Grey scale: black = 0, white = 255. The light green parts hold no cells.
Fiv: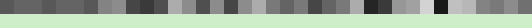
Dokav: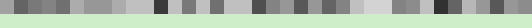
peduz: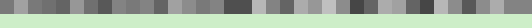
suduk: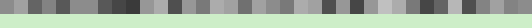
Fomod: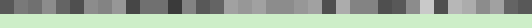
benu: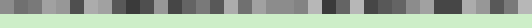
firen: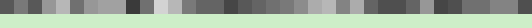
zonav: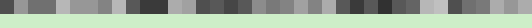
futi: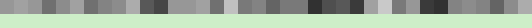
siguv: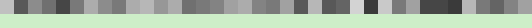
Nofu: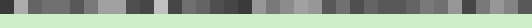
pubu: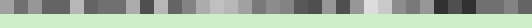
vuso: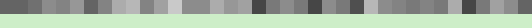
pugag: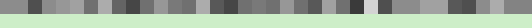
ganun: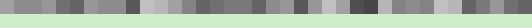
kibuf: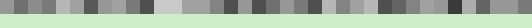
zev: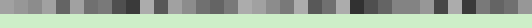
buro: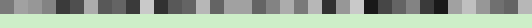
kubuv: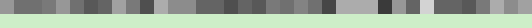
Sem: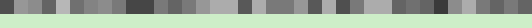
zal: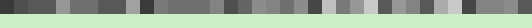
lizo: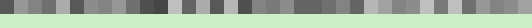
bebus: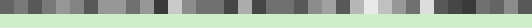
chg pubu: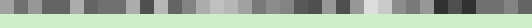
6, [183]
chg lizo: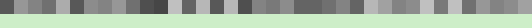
15, [172]
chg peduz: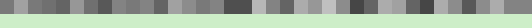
32, [183]
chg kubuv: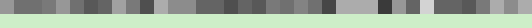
38, [161]

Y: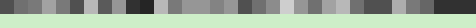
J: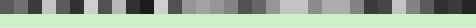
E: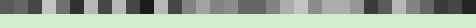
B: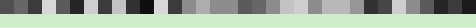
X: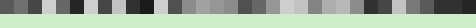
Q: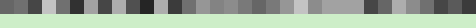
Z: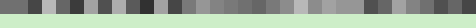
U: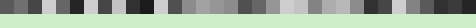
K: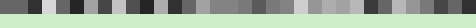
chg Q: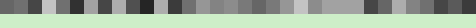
30, [140]
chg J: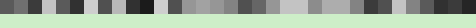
28, [70]
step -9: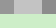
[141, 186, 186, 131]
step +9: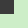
[68]

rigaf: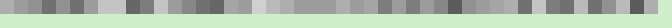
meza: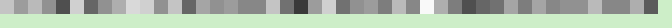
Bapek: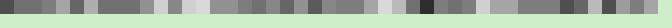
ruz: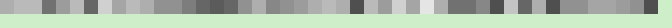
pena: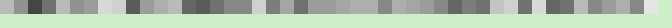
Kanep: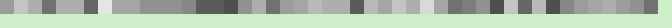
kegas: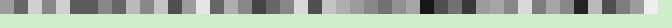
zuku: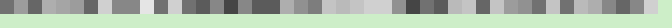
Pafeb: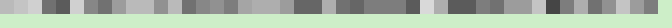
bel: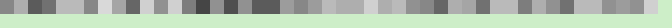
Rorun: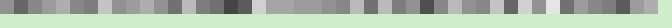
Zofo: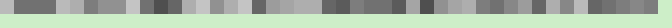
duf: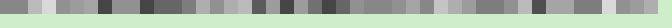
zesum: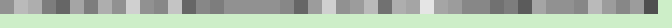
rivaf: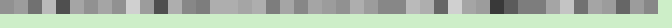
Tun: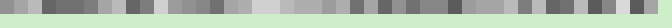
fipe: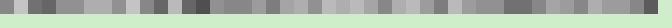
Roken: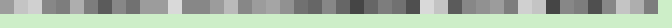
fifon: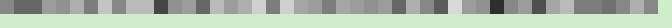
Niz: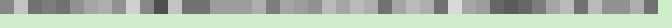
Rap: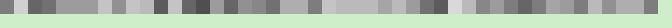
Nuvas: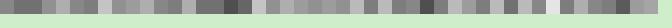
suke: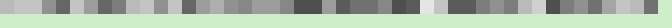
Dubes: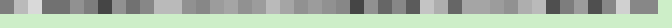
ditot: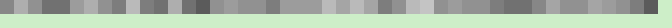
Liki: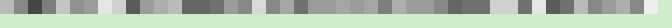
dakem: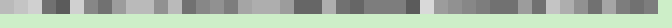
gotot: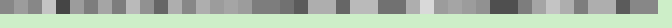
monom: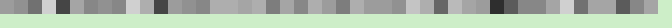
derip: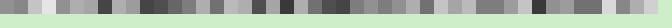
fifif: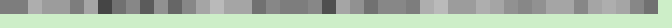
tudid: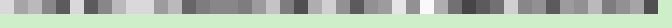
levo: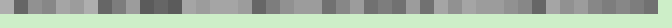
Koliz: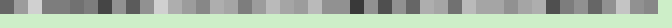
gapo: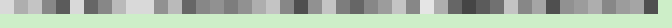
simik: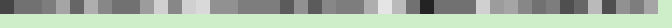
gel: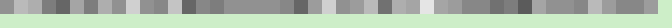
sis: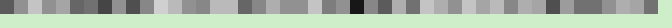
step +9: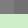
[134, 122]
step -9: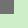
[104]
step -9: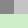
[126, 187]
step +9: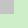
[205]
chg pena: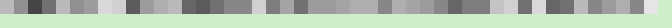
35, [113]

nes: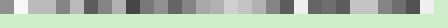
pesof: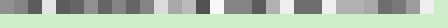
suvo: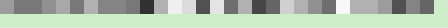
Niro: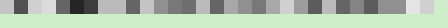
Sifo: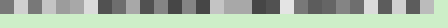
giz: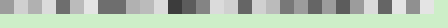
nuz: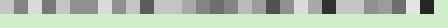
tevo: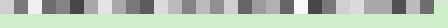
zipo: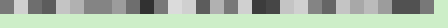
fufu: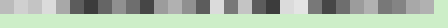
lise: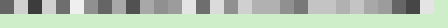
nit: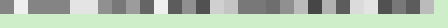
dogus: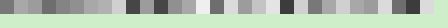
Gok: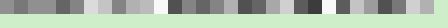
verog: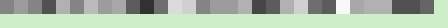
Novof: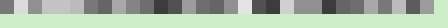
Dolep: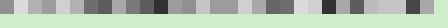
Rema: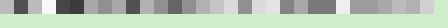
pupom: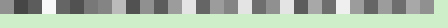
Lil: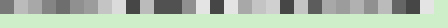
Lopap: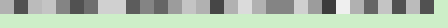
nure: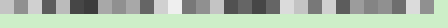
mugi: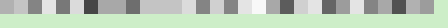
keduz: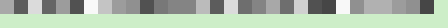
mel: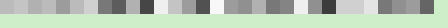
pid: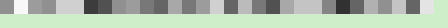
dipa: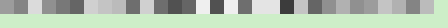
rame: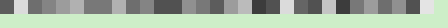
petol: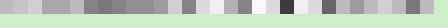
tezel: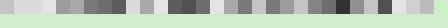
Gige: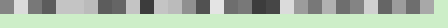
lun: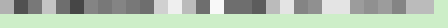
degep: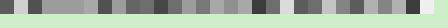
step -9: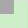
[159]
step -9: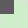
[83]

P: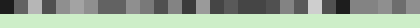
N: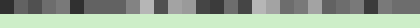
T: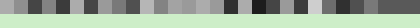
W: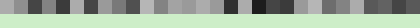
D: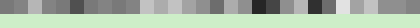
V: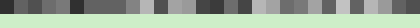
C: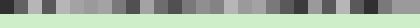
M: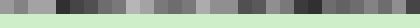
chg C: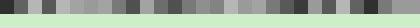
26, [89]
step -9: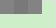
[122, 112, 122]
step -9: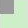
[145]
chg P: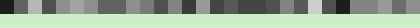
28, [143]
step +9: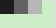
[ 38, 107, 191]
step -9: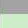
[154, 154]

